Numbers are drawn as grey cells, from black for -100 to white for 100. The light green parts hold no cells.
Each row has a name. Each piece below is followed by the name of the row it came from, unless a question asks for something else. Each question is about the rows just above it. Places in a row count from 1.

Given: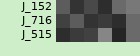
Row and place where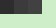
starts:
J_515, 1
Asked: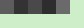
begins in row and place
J_152, 1
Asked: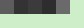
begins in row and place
J_716, 2
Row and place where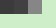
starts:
J_515, 2
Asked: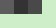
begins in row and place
J_152, 1

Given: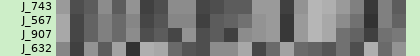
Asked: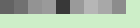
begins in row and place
J_567, 13
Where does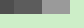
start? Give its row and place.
J_743, 12
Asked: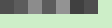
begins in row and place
J_743, 2
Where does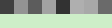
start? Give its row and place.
J_632, 2
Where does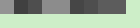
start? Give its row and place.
J_743, 6
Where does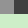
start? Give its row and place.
J_743, 6

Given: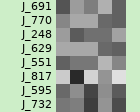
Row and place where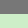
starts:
J_551, 2
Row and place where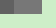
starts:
J_551, 1

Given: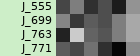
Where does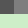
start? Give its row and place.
J_763, 4
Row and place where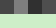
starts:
J_555, 1
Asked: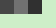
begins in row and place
J_771, 2
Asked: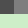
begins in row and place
J_699, 4

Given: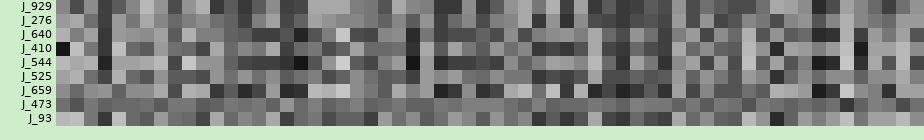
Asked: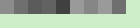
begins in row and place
J_525, 22
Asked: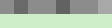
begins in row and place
J_525, 54
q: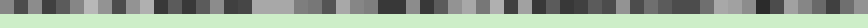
J_929
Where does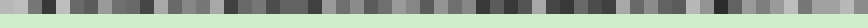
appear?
J_93
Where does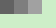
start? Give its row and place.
J_544, 34
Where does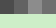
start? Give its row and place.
J_525, 20

